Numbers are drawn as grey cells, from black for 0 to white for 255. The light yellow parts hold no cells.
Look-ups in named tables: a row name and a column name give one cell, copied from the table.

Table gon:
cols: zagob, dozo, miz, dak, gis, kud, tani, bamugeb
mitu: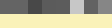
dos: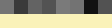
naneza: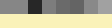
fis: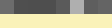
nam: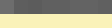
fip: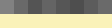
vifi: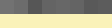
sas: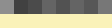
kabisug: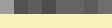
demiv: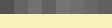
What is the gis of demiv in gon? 116
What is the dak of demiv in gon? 98
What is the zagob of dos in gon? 116
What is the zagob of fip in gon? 129
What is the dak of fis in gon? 78
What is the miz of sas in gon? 75
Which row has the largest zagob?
kabisug

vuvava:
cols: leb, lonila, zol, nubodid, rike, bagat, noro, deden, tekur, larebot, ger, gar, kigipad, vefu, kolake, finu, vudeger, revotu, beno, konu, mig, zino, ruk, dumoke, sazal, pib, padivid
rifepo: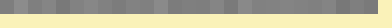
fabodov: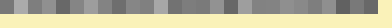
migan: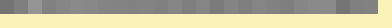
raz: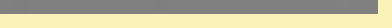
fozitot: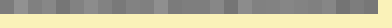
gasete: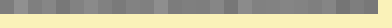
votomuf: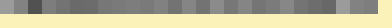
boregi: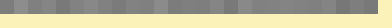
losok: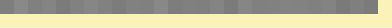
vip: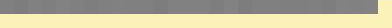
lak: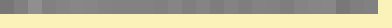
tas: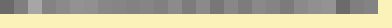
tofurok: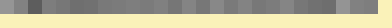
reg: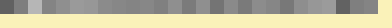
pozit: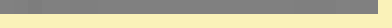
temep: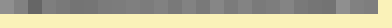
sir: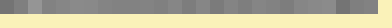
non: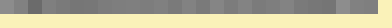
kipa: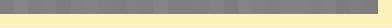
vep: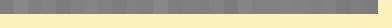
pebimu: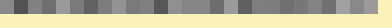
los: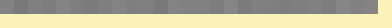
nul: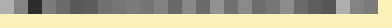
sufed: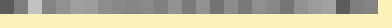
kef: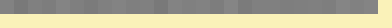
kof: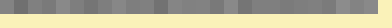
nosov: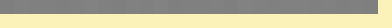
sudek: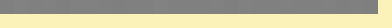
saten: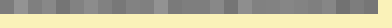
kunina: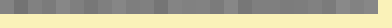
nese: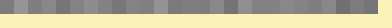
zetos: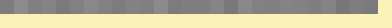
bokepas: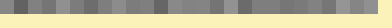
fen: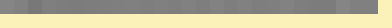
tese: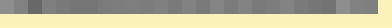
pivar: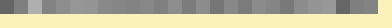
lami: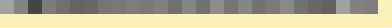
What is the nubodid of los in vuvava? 125
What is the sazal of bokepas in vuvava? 149
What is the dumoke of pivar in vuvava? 152
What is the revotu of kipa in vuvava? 132
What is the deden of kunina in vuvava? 127
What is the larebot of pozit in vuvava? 128
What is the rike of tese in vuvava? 121
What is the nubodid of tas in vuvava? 131
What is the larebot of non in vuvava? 127
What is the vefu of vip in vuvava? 129
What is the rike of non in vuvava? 122
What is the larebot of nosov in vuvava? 129
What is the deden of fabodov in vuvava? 131
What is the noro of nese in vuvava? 141
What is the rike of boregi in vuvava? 121
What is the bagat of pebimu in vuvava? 122
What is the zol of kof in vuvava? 128
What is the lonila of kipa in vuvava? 134

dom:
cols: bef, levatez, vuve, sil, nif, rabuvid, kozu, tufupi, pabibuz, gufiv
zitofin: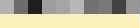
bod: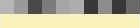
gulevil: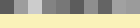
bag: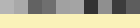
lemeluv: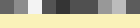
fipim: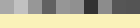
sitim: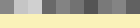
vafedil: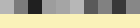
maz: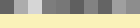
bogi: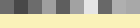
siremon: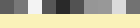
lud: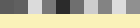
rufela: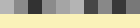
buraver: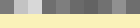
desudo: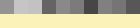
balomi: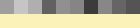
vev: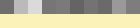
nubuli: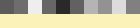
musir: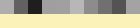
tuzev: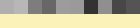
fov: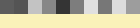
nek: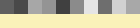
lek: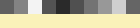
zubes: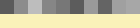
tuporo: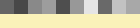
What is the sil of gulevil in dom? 131
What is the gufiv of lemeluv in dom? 92
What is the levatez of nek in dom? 73
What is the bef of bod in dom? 182
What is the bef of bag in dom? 181
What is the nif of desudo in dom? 137
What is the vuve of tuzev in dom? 125
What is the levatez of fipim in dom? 193
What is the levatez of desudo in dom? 197
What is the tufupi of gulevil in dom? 100
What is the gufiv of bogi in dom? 168
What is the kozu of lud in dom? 205
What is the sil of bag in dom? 111
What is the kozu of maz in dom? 130
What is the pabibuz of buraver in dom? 144

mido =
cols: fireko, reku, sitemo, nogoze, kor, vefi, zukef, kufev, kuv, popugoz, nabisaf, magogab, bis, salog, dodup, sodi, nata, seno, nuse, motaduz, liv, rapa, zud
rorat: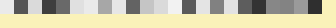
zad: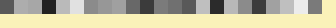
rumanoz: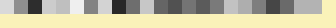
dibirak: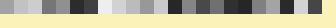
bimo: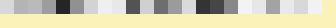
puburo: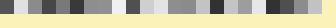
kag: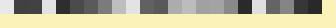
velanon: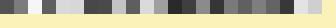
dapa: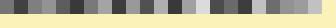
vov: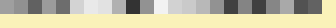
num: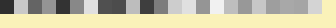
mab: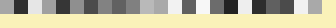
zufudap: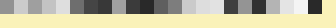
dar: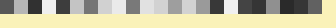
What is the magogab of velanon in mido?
159
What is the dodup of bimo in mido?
52
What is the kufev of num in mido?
80
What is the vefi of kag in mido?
75
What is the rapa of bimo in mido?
216
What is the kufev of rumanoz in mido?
211
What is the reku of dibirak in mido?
194
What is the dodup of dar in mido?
154
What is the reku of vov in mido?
145
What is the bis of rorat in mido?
242
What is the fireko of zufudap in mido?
146
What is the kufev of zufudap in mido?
56
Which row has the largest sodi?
num

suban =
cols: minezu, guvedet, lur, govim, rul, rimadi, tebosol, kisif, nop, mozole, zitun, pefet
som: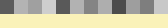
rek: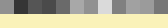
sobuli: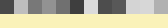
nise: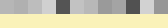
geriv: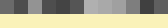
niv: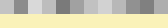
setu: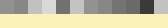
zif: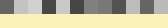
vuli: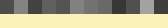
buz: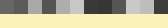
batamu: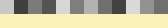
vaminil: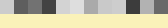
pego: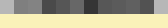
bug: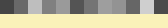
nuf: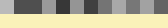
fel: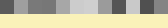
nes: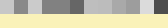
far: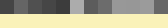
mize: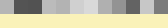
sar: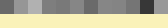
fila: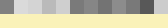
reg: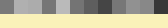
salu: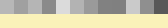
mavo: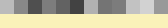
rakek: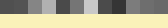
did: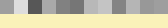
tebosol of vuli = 114
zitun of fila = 88
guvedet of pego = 127
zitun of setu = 58
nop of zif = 83
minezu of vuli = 77
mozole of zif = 188
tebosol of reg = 94
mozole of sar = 117
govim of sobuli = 146
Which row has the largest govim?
setu

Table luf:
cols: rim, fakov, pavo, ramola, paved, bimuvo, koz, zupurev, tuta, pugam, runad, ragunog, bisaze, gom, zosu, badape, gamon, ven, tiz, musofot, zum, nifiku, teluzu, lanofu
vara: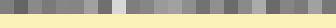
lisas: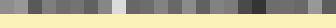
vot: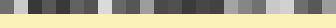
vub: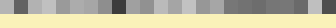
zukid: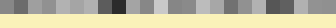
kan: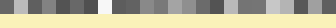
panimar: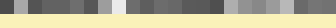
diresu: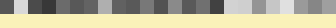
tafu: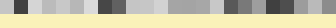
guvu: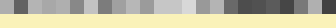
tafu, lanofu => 140
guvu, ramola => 168
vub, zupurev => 142
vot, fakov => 202
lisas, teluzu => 152
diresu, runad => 120
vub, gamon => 119
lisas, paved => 109
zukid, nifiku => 177
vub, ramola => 192
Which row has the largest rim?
tafu

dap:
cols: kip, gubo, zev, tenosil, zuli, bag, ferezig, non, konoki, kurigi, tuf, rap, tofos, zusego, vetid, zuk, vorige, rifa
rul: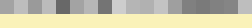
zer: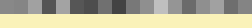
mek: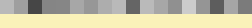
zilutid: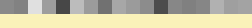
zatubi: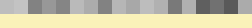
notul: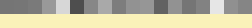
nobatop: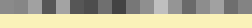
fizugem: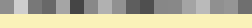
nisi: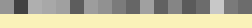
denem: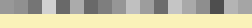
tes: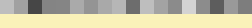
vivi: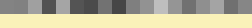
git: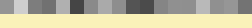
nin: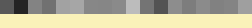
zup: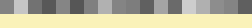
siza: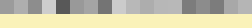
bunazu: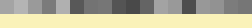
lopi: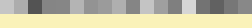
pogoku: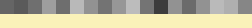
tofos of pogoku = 146
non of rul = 116
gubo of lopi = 173
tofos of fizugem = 136
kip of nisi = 148
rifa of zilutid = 163
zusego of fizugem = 164
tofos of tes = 139
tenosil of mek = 133
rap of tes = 163
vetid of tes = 140
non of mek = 173
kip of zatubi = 189

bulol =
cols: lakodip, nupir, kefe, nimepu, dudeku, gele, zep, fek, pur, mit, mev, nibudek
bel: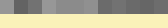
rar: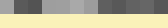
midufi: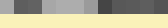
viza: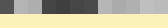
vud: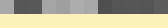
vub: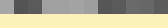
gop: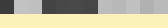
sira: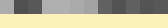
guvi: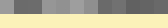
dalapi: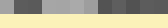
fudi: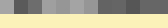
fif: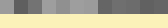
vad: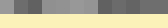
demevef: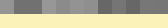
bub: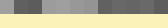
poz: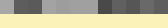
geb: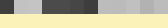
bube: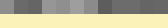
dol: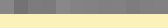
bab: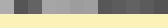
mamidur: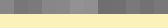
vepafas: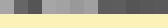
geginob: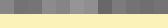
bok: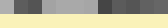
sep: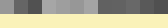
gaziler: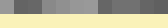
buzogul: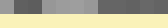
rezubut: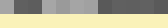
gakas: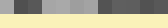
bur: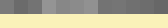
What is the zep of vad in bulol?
148
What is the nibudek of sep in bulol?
80
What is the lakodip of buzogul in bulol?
154
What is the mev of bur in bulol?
109
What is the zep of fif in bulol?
155
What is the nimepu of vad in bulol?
144
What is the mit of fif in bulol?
108
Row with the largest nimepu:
sira

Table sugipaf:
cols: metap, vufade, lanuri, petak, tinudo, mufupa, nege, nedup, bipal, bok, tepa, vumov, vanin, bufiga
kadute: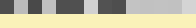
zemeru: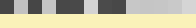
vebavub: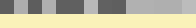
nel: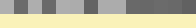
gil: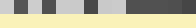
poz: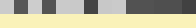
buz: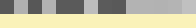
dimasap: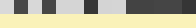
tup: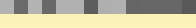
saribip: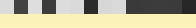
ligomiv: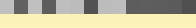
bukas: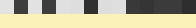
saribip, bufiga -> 39
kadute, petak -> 192
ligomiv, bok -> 93
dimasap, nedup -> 212
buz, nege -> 189
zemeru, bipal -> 72
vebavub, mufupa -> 96
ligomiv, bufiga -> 80
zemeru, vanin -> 201
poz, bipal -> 202
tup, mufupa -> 177
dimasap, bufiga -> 53
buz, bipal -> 89
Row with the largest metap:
bukas

